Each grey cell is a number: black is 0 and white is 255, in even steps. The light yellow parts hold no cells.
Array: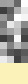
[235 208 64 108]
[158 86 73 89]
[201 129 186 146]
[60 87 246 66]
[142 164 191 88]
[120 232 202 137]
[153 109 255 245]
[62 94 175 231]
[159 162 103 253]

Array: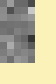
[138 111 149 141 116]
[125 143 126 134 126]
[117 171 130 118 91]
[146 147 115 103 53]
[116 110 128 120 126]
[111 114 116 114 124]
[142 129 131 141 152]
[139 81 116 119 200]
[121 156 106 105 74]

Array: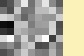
[79 98 158 202 151 126 120 177 120]
[123 142 107 180 201 73 79 160 111]
[220 250 139 210 132 206 251 62 188]
[52 39 184 168 148 143 144 213 85]
[14 9 192 195 125 157 160 209 78]
[213 197 150 101 138 164 151 149 206]
[115 78 199 115 121 187 188 211 137]
[66 85 155 232 114 174 229 138 93]

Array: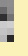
[183 41]
[196 187]
[203 207]
[48 115]
[105 138]
[139 141]

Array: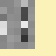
[136 147 138 137 147]
[133 155 148 50 135]
[225 144 137 80 146]
[219 149 146 233 140]
[117 142 139 71 150]
[157 135 141 72 146]
[135 136 150 186 139]

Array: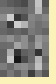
[95 120 98 127 62 121 85]
[125 107 134 140 126 192 114]
[98 199 22 75 108 181 100]
[97 173 50 96 106 51 124]
[107 110 164 142 114 160 125]
[130 145 120 142 100 151 134]
[103 94 102 92 121 112 101]
[109 56 205 180 128 112 121]
[142 204 54 81 133 123 134]
[118 118 106 103 115 186 105]
[104 92 84 74 115 196 85]

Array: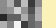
[176 131 244 61 103 122]
[39 98 97 175 105 178]
[138 148 209 147 82 174]
[140 175 86 189 58 139]

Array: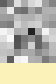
[202 93 240 247 176 172 122 148]
[193 187 143 170 169 140 160 184]
[199 208 85 128 208 99 136 188]
[223 249 82 118 138 101 197 213]
[244 229 173 180 34 165 243 204]
[134 125 211 188 202 208 160 146]
[157 154 190 178 176 192 173 164]
[171 234 120 111 162 135 177 178]
[96 128 222 174 214 228 161 132]

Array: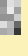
[169 179 55]
[221 186 104]
[147 148 206]
[160 234 161]
[147 223 208]
